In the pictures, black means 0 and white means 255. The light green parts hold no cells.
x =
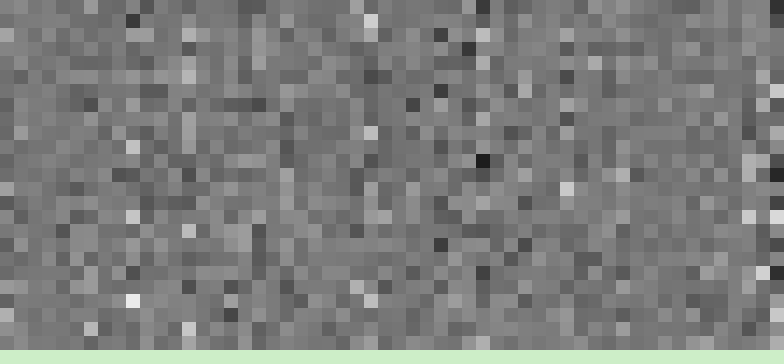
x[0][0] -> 129
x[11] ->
[101, 118, 122, 130, 123, 112, 119, 121, 126, 134, 101, 132, 99, 100, 119, 108, 136, 151, 146, 126, 93, 105, 122, 132, 108, 133, 82, 103, 112, 119, 119, 105, 132, 145, 29, 94, 134, 107, 124, 126, 123, 89, 129, 104, 134, 113, 131, 115, 132, 118, 135, 107, 117, 176, 165, 78]
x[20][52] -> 126
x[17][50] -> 106
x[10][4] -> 134
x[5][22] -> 137
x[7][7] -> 136
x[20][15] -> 126
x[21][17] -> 123
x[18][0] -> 115
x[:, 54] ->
[130, 130, 136, 125, 136, 166, 125, 169, 112, 119, 101, 165, 106, 136, 124, 131, 92, 96, 103, 209, 113, 107, 94, 115, 130]
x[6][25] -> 106
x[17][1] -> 144
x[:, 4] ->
[108, 128, 110, 105, 126, 132, 115, 110, 120, 116, 134, 123, 109, 104, 134, 134, 84, 116, 99, 121, 104, 121, 115, 120, 117]
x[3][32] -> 110
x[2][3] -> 136
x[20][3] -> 130
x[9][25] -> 142
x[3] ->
[132, 130, 124, 115, 105, 114, 129, 110, 124, 102, 119, 117, 121, 89, 116, 113, 128, 116, 148, 137, 121, 117, 136, 118, 113, 98, 108, 126, 128, 132, 124, 139, 110, 56, 133, 131, 116, 129, 133, 124, 90, 122, 98, 102, 109, 98, 120, 111, 133, 144, 106, 126, 123, 144, 125, 121]
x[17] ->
[95, 144, 115, 126, 116, 137, 139, 119, 128, 151, 119, 145, 123, 117, 124, 119, 142, 156, 93, 125, 147, 111, 136, 125, 129, 133, 130, 135, 129, 113, 122, 61, 126, 138, 140, 102, 134, 75, 127, 130, 103, 114, 133, 126, 109, 117, 108, 117, 110, 126, 106, 118, 123, 128, 96, 75]
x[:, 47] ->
[110, 116, 111, 111, 110, 125, 123, 142, 115, 126, 114, 115, 120, 113, 124, 120, 111, 117, 128, 117, 116, 107, 138, 117, 139]
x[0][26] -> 104
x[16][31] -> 118
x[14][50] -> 150
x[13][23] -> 116
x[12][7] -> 136
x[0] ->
[129, 137, 119, 126, 108, 113, 153, 108, 105, 130, 85, 124, 113, 99, 119, 118, 113, 88, 90, 116, 126, 121, 113, 111, 112, 159, 104, 125, 114, 119, 118, 108, 106, 149, 58, 124, 94, 104, 118, 125, 122, 100, 144, 130, 145, 126, 118, 110, 98, 96, 118, 135, 118, 129, 130, 50]
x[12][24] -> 113
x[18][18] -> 90
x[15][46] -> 114
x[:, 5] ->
[113, 111, 127, 114, 103, 138, 98, 99, 122, 127, 125, 112, 129, 90, 129, 93, 137, 137, 146, 106, 146, 109, 128, 110, 122]
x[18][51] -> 154
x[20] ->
[153, 146, 124, 130, 104, 146, 154, 113, 109, 114, 118, 132, 135, 79, 123, 126, 82, 104, 135, 121, 84, 122, 123, 123, 115, 176, 135, 86, 116, 125, 129, 93, 136, 133, 94, 112, 110, 147, 126, 125, 100, 120, 117, 112, 153, 130, 126, 116, 117, 115, 118, 112, 126, 159, 113, 99]
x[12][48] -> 115
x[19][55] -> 47

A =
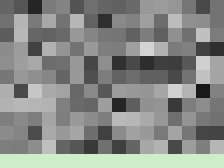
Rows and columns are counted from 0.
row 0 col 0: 101
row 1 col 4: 115
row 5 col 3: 134
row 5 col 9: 109
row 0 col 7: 101
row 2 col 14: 192
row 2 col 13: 112
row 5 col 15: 164
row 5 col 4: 101
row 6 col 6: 137
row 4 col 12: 61
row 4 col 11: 63
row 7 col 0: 178
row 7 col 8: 37
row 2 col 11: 96
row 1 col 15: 115
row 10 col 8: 64
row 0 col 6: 111
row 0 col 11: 155
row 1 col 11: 109
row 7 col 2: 181
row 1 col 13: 144
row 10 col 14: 127
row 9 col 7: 64
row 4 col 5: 152
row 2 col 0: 93
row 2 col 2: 102
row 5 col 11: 96
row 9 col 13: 118
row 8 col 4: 126
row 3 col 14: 65
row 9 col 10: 153
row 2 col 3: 98
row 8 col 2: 126
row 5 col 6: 79

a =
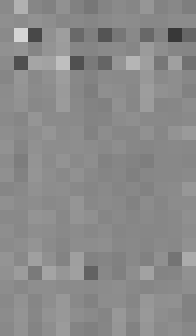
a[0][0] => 138
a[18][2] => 160
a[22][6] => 138
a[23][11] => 138
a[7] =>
[141, 146, 136, 138, 155, 137, 131, 129, 145, 135, 156, 134, 135, 141]
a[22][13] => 130
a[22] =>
[140, 148, 135, 147, 152, 142, 138, 133, 152, 138, 153, 142, 138, 130]
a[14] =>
[144, 139, 141, 137, 139, 149, 136, 139, 137, 130, 140, 134, 140, 140]
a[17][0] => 139
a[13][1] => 137
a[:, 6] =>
[119, 134, 127, 133, 122, 131, 126, 131, 132, 130, 140, 142, 137, 134, 136, 144, 136, 141, 130, 98, 138, 130, 138, 128]
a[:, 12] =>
[136, 140, 56, 134, 160, 142, 142, 135, 136, 147, 137, 136, 136, 139, 140, 137, 137, 136, 116, 133, 138, 145, 138, 142]
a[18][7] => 133
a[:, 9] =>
[134, 140, 137, 134, 181, 138, 136, 135, 143, 135, 135, 131, 128, 136, 130, 134, 136, 137, 137, 142, 137, 134, 138, 130]
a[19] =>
[145, 156, 122, 164, 150, 160, 98, 136, 128, 142, 162, 132, 133, 145]
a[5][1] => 150
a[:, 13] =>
[126, 140, 102, 133, 113, 136, 130, 141, 138, 154, 136, 134, 138, 151, 140, 144, 141, 145, 171, 145, 142, 130, 130, 136]
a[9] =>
[142, 138, 142, 149, 140, 142, 130, 141, 135, 135, 145, 135, 147, 154]
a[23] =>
[137, 147, 132, 142, 155, 132, 128, 134, 150, 130, 150, 138, 142, 136]
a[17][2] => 148
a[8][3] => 139
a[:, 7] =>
[132, 138, 84, 138, 101, 139, 143, 129, 133, 141, 137, 130, 133, 138, 139, 134, 140, 143, 133, 136, 140, 141, 133, 134]
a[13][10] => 130
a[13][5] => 137
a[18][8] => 129
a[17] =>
[139, 142, 148, 139, 134, 141, 141, 143, 136, 137, 134, 138, 136, 145]
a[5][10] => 152
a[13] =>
[134, 137, 145, 141, 142, 137, 134, 138, 133, 136, 130, 138, 139, 151]
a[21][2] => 134

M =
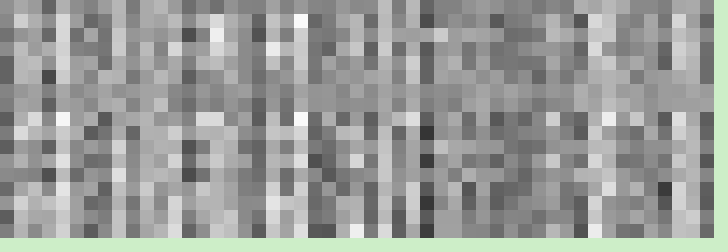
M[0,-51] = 145
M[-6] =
[147, 177, 146, 166, 225, 142, 108, 113, 183, 138, 175, 160, 211, 108, 170, 201, 171, 160, 105, 182, 169, 222, 80, 103, 150, 214, 118, 200, 133, 164, 59, 145, 163, 119, 131, 98, 137, 117, 154, 200, 133, 112, 214, 177, 115, 118, 139, 116, 200, 177, 86]
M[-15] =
[114, 148, 160, 104, 215, 111, 166, 115, 199, 150, 158, 148, 164, 77, 130, 239, 166, 141, 82, 181, 126, 207, 124, 120, 135, 180, 140, 189, 160, 158, 163, 203, 157, 168, 163, 150, 109, 112, 120, 185, 170, 142, 197, 200, 131, 148, 164, 142, 191, 175, 135]
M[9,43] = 158
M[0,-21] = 101
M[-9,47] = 90
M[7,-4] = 156
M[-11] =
[132, 151, 161, 128, 167, 139, 151, 163, 145, 152, 163, 164, 136, 124, 151, 135, 151, 157, 124, 146, 127, 162, 148, 150, 135, 163, 139, 162, 149, 164, 136, 142, 138, 150, 164, 149, 162, 150, 138, 151, 145, 174, 158, 179, 156, 160, 141, 156, 155, 166, 155]
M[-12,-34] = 139
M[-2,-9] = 198
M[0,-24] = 189
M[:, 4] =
[176, 216, 215, 209, 215, 203, 167, 162, 246, 203, 193, 225, 187, 228, 214, 200, 209]
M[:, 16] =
[146, 175, 166, 188, 159, 178, 151, 148, 137, 190, 176, 171, 152, 164, 162, 198, 190]
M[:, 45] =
[137, 128, 148, 137, 168, 123, 160, 159, 199, 111, 130, 118, 136, 178, 127, 165, 110]
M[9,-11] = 129
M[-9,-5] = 145
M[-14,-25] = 97
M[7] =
[125, 164, 159, 96, 162, 155, 137, 168, 175, 132, 163, 191, 132, 109, 141, 127, 148, 133, 98, 150, 114, 172, 147, 149, 141, 144, 143, 167, 131, 171, 126, 140, 127, 159, 169, 138, 153, 137, 118, 136, 139, 172, 163, 189, 175, 159, 146, 156, 159, 159, 161]
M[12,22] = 137
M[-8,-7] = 129
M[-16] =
[136, 206, 175, 143, 216, 157, 104, 123, 180, 134, 170, 164, 186, 138, 178, 217, 175, 153, 100, 194, 159, 249, 103, 124, 164, 182, 107, 185, 135, 177, 76, 126, 143, 131, 146, 89, 122, 126, 147, 180, 141, 85, 216, 195, 139, 128, 166, 117, 214, 159, 100]
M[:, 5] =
[142, 157, 111, 130, 158, 162, 139, 155, 156, 173, 136, 142, 107, 153, 160, 160, 141]
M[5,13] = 95
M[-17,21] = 152
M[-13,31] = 160
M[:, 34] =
[155, 146, 163, 146, 160, 144, 164, 169, 165, 144, 152, 131, 152, 162, 147, 150, 134]
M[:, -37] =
[135, 178, 130, 158, 179, 134, 151, 141, 217, 180, 124, 170, 114, 199, 180, 167, 142]
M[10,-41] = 166
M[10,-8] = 187
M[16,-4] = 136
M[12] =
[138, 135, 130, 80, 187, 107, 149, 139, 223, 143, 178, 184, 175, 75, 114, 174, 152, 123, 110, 171, 109, 170, 137, 88, 119, 136, 143, 199, 145, 160, 134, 157, 127, 174, 152, 151, 125, 102, 132, 149, 143, 179, 181, 195, 154, 136, 124, 141, 169, 182, 134]
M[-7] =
[94, 156, 143, 97, 193, 136, 155, 139, 210, 134, 166, 178, 176, 82, 124, 187, 176, 113, 100, 169, 126, 187, 122, 109, 138, 166, 153, 195, 129, 165, 122, 191, 168, 164, 152, 150, 117, 108, 113, 146, 151, 150, 185, 187, 149, 130, 144, 144, 168, 185, 129]
